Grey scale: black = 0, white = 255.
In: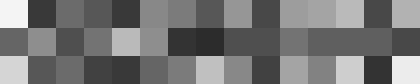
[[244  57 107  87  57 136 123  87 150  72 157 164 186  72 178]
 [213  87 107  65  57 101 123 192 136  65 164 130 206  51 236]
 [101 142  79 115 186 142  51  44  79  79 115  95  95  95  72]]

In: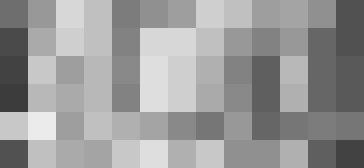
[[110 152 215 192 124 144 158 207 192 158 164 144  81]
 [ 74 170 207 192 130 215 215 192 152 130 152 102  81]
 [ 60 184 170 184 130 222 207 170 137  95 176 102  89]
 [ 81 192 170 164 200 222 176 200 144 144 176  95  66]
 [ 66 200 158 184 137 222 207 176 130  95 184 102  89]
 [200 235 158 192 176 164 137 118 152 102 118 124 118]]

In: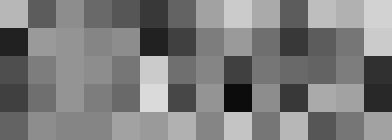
[[183  92 141 105  86  56  99 162 203 170  92 190 177 210]
 [ 64 111 148 125 105 218  71 148  12 141  56 170 162  40]
 [ 78 125 148 141 118 203 111 133  64 118 105  99 125  48]
 [ 99 141 133 133 162 154 177 133 196 118 183  86 118 162]
 [ 33 154 148 133 141  33  64 125 154 111  56  92 118 203]]

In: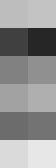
[[ 64  38]
 [108 115]
 [129 144]
 [162 175]
 [189 195]
 [218 231]]

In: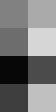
[[  7  75]
 [129 170]
 [ 62 192]
 [109 214]]

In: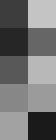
[[162  26]
 [ 38 102]
 [135 155]
 [ 88 184]
 [ 61 196]]

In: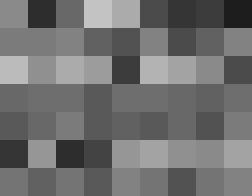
[[138  45 104 195 171  75  53  60  29]
 [116  97 116  89 130 116  82 116 130]
 [ 89 104 123  89  97  89 104  82 123]
 [104 110 110  89 110 110 104  97 110]
 [123 123 130  97  82 130  75  97 130]
 [187 144 171 156  60 179 163 138  75]
 [ 53 150  45  67 150 163 144 138 163]]

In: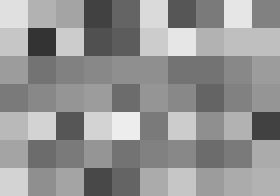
[[198  51 204  80  92 204 230 178 191 191]
 [164 108 122 149 115 129 136 108 122 171]
 [156 115 129 136 143 143 115 115 136 156]
 [122 136 149 156 108 149 136 100 129 149]
 [211 143 164  72 100 171 198 156 171 178]
 [224 178 164  65 100 218  86 122 230 129]
 [185 211  86 211 237 122 204 143 178  65]]
